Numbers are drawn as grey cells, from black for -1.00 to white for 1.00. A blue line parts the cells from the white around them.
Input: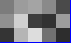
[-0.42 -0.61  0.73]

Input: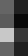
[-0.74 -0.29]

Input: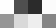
[0.97 0.87]

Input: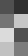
[-0.62 -0.09]

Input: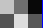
[-0.94  0.73]

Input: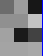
[-0.82  0.13  0.27]

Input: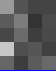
[-0.47 -0.60 -0.16  0.56]

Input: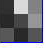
[ 0.02 -0.45 -0.31]
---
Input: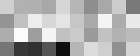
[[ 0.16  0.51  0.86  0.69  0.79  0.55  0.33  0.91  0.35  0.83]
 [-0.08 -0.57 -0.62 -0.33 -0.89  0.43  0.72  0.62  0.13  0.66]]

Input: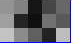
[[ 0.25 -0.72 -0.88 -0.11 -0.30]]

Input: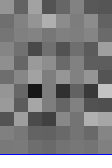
[[-0.13  0.02  0.16  0.37  0.10 -0.02  0.10 -0.23]
 [ 0.04 -0.11 -0.43 -0.12 -0.36 -0.13 -0.29  0.25]
 [-0.14  0.06  0.27 -0.01  0.18  0.01  0.17 -0.34]
 [ 0.21 -0.28  0.30 -0.01 -0.21  0.01 -0.36 -0.38]
 [ 0.00 -0.06 -0.22 -0.23 -0.18 -0.09 -0.18  0.04]]

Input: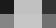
[[ 0.04  0.55  0.55 -0.11]]

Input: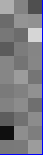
[[-0.16  0.16  0.14]
 [-0.29 -0.03  0.04]
 [ 0.05  0.22 -0.08]
 [ 0.02  0.10 -0.13]
 [-0.88  0.11 -0.01]]

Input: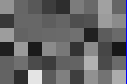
[[-0.56 -0.19 -0.19 -0.26 -0.21 -0.39 -0.36  0.22  0.09]
 [-0.76  0.21 -0.80  0.09 -0.06 -0.60  0.09 -0.45 -0.82]
 [-0.22 -0.65  0.79 -0.29  0.00 -0.51  0.14 -0.10  0.35]]

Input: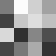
[[-0.49  0.56  0.74  0.50]
 [-0.46 -0.06  0.34 -0.61]]

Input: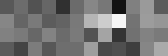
[[ 0.05 -0.21 -0.04 -0.28 -0.22 -0.05  0.42  0.61  0.93 -0.10  0.22  0.18]
 [-0.29 -0.47 -0.03 -0.32 -0.14 -0.14  0.24 -0.43 -0.38 -0.51  0.05  0.33]]

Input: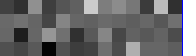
[[-0.18 -0.11 -0.21 -0.46  0.04 -0.20 -0.24 -0.17 -0.21 -0.26 -0.19 -0.32
  -0.12]
 [-0.37 -0.45 -0.30 -0.97 -0.36 -0.52 -0.48 -0.13 -0.40  0.37 -0.20 -0.20
  -0.26]]
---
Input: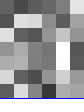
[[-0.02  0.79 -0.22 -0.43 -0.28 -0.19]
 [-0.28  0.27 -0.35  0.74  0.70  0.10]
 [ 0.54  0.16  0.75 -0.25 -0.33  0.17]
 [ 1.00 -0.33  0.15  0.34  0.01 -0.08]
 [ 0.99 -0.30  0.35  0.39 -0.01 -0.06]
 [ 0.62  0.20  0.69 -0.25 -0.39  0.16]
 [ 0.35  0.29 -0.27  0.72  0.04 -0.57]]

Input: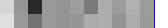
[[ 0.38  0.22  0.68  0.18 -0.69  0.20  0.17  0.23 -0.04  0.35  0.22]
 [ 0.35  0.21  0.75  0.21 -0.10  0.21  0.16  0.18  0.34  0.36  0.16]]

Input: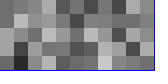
[[ 0.33  0.08 -0.13 -0.04  0.06  0.34 -0.32 -0.09 -0.41 -0.08 -0.44]
 [-0.12  0.00 -0.13  0.46  0.13  0.20 -0.05 -0.43  0.00 -0.02 -0.13]
 [ 0.30  0.10  0.29  0.09 -0.12  0.47  0.19 -0.12  0.45  0.18 -0.38]
 [-0.41  0.36  0.28 -0.47  0.22 -0.08 -0.06 -0.36 -0.26  0.40  0.25]
 [-0.03 -0.12 -0.18 -0.68  0.08  0.41 -0.27 -0.15 -0.10  0.57  0.04]]

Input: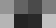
[[-0.42 -0.02  0.17 -0.22]
 [-0.68  0.51  0.42 -0.72]]

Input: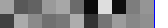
[[-0.02  0.17  0.28 -0.31 -0.23  0.21  0.31 -0.16 -0.92  0.74 -0.89]
 [ 0.06  0.12 -0.49  0.34  0.08 -0.12 -0.06  0.36 -0.60 -0.09  0.22]]

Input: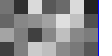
[[ 0.71 -0.73 -0.09 -0.62  0.71 -0.31 -0.17]
 [ 0.51 -0.37 -0.20  0.06  0.12  0.27  0.75]
 [ 0.07 -0.03  0.29 -0.01 -0.50  0.06  0.50]
 [-0.05 -0.32 -0.50  0.00  0.59  0.49  0.08]]
